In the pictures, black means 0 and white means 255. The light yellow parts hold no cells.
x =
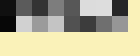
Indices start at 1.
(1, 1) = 16
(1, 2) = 91
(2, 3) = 155
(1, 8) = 38
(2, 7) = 111

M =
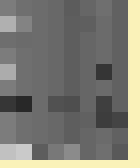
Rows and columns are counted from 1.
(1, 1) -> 124
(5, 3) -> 108
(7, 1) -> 54
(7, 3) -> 108
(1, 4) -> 104
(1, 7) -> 111
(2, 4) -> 104
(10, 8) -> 89
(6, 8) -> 97
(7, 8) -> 97
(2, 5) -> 94
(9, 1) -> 124
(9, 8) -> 97
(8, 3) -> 108
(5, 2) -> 111
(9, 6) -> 102
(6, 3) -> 108
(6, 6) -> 102
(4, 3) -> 108
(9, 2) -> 111
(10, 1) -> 193
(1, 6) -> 102

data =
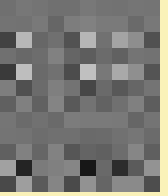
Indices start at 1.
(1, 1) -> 112
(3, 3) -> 103
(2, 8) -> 122
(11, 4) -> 128
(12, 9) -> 138
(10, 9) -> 134
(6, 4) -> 127
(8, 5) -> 124
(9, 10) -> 107
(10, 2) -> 129
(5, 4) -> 113
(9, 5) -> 112
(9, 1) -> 116
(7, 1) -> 96
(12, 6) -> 146
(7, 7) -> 98
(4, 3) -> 109
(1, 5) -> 112
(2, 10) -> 120
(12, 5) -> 74
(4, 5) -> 101
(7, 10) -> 93
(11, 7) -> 105
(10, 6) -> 100
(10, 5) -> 86
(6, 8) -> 88
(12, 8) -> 138
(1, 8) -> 114
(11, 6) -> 23
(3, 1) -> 66
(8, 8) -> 121
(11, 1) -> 161
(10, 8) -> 109
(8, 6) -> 122

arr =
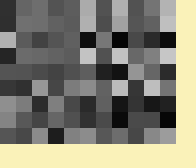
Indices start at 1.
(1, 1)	48
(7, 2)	124
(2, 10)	97
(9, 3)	139
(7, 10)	23
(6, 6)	140
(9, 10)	136
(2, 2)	112
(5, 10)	102
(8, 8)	10
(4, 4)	98
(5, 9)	149
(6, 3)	151
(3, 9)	73
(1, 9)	82
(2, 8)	161
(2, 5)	91
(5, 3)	75
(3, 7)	119
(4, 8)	194
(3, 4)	84
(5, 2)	83
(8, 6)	49
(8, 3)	69
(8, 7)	74
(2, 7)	77
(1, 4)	83

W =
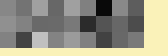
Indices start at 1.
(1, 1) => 135
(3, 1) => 130
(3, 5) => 155
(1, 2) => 115
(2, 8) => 103
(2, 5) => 121
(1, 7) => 9

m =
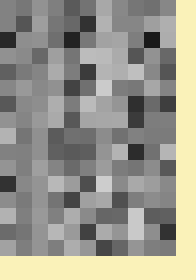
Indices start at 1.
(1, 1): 130
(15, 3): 148
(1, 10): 112
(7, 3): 142
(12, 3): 148
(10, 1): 129
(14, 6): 138
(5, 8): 175
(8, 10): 125
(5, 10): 136
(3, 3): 145
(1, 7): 168
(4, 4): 159
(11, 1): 148
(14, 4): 128
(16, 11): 122
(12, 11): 137
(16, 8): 102
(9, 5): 112
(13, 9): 126
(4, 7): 186
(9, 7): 140
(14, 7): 102
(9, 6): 110
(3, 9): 126
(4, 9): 85
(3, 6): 120
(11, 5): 106
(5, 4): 171
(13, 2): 122
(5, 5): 125
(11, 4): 132
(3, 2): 142
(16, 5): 173
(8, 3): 153
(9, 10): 123

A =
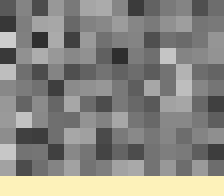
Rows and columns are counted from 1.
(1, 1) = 89
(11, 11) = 153
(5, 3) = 76
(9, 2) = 64
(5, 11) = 114
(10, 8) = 100
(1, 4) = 152
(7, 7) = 76
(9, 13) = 131
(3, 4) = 171
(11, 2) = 76
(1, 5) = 121
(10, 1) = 199
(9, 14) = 143
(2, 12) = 158
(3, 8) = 128
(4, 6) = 145
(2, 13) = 117
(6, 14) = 116
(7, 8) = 120
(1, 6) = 166
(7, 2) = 99
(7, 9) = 103
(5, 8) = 98
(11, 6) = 114
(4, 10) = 111
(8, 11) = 136
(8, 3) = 137
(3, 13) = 119
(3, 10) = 80
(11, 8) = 162
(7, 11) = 161
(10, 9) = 75
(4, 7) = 97
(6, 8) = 121
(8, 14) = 95
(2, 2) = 126
